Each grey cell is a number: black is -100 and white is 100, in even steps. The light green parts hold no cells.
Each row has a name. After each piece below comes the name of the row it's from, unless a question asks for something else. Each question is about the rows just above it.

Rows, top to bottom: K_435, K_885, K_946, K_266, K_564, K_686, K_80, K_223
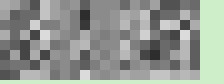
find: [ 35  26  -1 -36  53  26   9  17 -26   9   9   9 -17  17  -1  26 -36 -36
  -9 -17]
K_435
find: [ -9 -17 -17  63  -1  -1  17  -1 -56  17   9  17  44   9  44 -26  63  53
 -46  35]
K_946

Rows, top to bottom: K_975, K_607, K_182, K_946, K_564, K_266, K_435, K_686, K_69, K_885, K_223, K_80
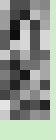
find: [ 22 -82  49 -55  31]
K_182
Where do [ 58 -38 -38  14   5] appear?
K_975
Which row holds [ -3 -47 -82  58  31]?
K_686

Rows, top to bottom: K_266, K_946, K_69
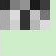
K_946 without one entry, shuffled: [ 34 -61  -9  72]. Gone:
[53]
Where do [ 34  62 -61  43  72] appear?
K_69
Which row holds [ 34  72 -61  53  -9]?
K_946
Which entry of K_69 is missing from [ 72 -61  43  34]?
[62]

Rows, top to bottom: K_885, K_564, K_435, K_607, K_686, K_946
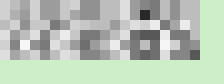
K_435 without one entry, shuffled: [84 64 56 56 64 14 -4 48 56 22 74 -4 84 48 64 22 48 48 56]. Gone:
[30]
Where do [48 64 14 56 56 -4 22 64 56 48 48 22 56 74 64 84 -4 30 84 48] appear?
K_435
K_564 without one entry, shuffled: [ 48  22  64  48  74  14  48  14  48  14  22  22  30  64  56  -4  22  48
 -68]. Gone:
[38]
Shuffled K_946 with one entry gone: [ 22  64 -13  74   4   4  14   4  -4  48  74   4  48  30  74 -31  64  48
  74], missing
[-22]
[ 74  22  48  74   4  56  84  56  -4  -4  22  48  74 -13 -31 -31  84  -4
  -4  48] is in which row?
K_607
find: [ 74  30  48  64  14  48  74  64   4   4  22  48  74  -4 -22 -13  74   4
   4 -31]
K_946

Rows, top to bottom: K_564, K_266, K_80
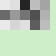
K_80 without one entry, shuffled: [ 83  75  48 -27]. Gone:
[67]
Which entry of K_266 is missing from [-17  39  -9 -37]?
[19]
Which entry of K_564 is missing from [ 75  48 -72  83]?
[29]
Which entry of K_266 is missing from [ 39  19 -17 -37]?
[-9]
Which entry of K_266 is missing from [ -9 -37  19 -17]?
[39]
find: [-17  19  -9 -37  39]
K_266

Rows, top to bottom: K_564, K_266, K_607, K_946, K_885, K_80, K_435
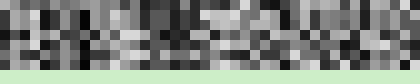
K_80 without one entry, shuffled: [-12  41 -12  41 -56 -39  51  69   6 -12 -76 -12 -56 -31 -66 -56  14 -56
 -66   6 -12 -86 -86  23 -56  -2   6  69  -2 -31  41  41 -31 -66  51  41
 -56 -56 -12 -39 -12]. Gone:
[-21]
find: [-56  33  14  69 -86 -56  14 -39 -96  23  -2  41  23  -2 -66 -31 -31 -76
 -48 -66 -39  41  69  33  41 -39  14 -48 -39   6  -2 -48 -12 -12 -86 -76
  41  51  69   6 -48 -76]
K_885
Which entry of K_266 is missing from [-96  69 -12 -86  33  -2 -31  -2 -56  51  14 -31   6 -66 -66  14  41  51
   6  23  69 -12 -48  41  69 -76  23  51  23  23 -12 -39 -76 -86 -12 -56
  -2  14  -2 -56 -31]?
[61]
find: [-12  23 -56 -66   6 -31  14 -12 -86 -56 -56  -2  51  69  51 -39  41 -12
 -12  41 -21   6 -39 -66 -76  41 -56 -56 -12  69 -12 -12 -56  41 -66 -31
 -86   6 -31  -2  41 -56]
K_80

